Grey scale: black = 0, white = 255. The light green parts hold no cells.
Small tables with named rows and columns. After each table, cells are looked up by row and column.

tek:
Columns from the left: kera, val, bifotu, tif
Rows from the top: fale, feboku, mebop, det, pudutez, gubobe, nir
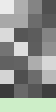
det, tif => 144
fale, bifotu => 132
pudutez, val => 99
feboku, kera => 168
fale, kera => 235
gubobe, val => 79
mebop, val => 86
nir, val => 105
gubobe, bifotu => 108
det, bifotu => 94
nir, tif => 62
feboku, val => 168
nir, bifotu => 86
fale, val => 174
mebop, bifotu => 92
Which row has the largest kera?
fale

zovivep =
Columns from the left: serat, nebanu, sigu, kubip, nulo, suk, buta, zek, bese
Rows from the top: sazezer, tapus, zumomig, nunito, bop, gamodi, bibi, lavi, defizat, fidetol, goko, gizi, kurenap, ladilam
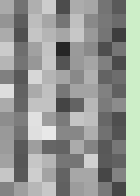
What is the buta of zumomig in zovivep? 153
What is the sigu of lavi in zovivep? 194
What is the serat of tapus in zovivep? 148
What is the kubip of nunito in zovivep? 195
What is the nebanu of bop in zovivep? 116
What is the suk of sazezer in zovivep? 172
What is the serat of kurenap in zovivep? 198
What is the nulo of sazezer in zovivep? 76
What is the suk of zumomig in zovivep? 199
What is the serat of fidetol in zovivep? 153
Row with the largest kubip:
fidetol

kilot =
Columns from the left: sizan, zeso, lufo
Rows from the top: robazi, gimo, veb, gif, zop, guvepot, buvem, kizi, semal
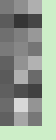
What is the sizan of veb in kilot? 111
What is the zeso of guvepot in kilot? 176
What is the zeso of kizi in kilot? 216
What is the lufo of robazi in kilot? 175
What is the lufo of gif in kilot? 117
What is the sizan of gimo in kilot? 91
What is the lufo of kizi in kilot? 148
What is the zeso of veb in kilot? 127

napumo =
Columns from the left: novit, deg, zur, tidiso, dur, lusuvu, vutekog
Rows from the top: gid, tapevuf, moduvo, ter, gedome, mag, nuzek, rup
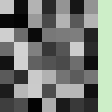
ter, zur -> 128
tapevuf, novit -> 7
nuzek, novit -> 28
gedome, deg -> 209
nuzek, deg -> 183
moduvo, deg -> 108
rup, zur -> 3
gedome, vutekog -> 13
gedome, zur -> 97
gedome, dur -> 74
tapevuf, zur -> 154
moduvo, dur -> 123
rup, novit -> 62
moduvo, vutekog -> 34
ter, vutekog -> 43
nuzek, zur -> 203
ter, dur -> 85
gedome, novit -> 18
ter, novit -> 109
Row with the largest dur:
nuzek

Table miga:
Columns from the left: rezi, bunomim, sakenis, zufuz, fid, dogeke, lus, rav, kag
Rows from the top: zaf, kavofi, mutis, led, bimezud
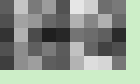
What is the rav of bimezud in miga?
214
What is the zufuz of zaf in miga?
156
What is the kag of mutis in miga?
42
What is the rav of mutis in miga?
95
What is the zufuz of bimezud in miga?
94
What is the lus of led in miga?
101
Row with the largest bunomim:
zaf

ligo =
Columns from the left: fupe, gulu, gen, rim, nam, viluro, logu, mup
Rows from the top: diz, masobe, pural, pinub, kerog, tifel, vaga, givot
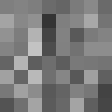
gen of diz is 126
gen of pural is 179
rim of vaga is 89
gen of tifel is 185
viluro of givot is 164
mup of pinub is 141
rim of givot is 91
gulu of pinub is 120
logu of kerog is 119
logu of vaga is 119
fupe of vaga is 120
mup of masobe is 116
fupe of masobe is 164
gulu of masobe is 136
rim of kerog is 110
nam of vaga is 100

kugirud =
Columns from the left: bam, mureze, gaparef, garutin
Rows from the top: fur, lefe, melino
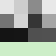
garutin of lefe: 165
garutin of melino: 81
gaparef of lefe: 53
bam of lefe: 116
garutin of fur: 232
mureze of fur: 205
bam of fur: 229
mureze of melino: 21
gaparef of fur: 139
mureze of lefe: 212
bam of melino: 20
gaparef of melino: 80

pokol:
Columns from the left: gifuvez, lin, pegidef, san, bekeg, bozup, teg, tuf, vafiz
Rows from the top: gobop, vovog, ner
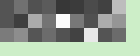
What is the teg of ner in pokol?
232
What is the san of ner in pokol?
108
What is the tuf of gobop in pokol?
65
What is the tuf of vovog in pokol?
172
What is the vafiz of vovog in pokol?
149
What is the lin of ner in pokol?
141
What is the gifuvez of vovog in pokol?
84
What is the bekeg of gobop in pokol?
55
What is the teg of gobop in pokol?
75
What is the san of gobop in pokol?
91
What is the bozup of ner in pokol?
66
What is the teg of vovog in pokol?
80

